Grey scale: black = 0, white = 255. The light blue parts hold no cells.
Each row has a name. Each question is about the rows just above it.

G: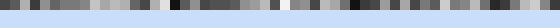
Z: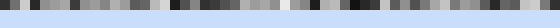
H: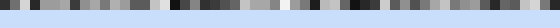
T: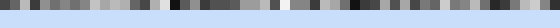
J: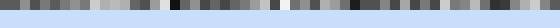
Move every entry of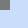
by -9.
[112]
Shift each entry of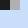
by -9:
[ 20 167]
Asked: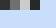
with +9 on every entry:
[ 58 121 213  49]
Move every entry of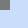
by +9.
[130]

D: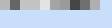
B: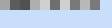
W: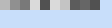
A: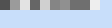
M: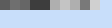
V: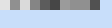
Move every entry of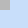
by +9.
[194]
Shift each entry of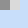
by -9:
[135 209]
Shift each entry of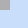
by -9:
[166]
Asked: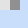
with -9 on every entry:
[218 135]

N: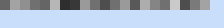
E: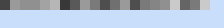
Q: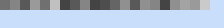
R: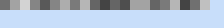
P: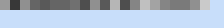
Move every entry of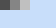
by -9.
[ 69 124 183]
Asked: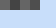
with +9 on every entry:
[110  77 110  87]

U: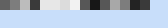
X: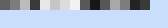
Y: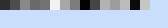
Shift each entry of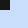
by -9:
[14]
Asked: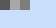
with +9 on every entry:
[ 96 177 134]
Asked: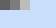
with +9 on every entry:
[106 134 197]

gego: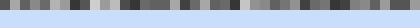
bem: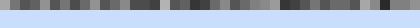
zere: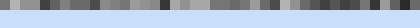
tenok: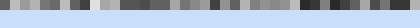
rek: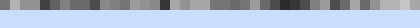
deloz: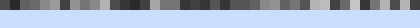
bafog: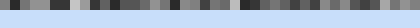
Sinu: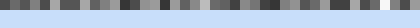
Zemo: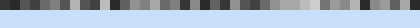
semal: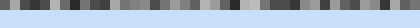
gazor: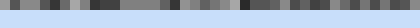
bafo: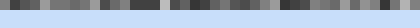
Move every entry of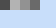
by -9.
[ 67 170 137  97]
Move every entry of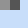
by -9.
[137  76]
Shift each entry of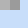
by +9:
[188 164]
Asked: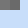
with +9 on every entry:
[126 115]

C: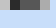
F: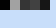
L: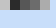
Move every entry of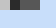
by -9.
[186  34  78  78]
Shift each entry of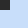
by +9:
[52]
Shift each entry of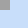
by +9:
[171]
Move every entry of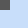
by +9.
[96]
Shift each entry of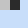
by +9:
[204  52]
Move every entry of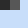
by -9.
[34 78]

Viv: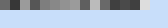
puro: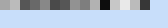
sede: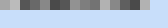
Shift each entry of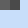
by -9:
[86 65]
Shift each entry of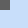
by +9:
[104]
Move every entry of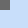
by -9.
[96]
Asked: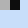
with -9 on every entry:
[169   4]
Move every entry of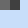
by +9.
[114  73]
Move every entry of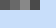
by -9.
[ 77  96 127  65]

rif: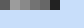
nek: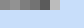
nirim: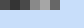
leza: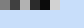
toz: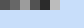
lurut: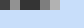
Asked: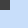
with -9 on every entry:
[55]
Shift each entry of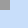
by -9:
[147]
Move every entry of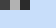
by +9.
[ 73 187  52]
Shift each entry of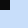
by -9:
[2]
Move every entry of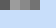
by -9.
[ 82 147 128 106]
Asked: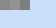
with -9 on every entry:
[128 137 117]

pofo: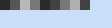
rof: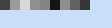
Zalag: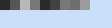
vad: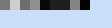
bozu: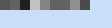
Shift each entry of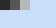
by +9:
[ 51  95 193]
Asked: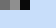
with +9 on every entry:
[119 152  18]
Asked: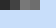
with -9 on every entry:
[ 33  57 111 101]
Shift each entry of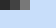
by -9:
[ 33  57 111]

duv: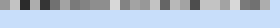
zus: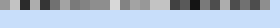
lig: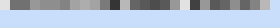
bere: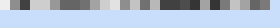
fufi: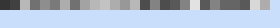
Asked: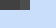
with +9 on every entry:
[74 74 86]
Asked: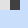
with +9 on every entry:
[235  74]
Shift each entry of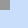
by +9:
[161]
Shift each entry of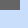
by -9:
[92 92]
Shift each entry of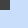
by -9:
[56]
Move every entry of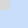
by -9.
[207]
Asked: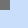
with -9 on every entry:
[104]

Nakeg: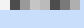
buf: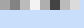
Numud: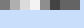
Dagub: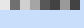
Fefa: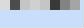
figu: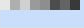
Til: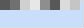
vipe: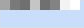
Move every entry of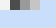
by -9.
[234  68 145 188]
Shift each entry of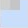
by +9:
[217 206]
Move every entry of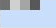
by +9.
[121 217 174  97]
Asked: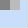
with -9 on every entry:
[122 178]
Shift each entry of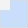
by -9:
[234]

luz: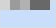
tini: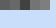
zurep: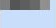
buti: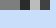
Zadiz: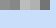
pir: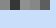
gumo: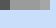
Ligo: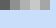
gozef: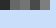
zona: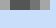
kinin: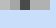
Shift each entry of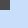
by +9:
[83]
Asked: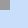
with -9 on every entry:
[146]

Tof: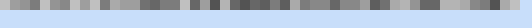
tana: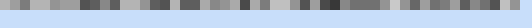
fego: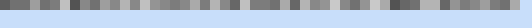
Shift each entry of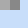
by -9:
[161 127]
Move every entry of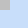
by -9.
[183]
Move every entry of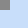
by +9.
[145]
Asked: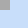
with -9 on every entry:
[161]

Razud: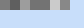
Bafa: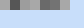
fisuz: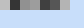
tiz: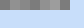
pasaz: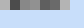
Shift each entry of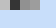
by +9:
[200  62 154 166]
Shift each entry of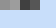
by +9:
[154 166  73  95]
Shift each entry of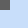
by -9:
[86]

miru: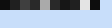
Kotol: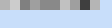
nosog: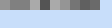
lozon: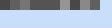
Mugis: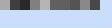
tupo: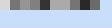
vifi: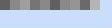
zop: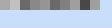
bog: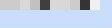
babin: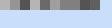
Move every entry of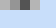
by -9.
[172 140  75 172]
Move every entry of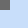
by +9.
[115]
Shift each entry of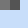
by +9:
[126  93]
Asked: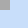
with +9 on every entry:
[179]
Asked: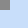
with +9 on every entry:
[146]
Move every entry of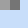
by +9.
[168 126]

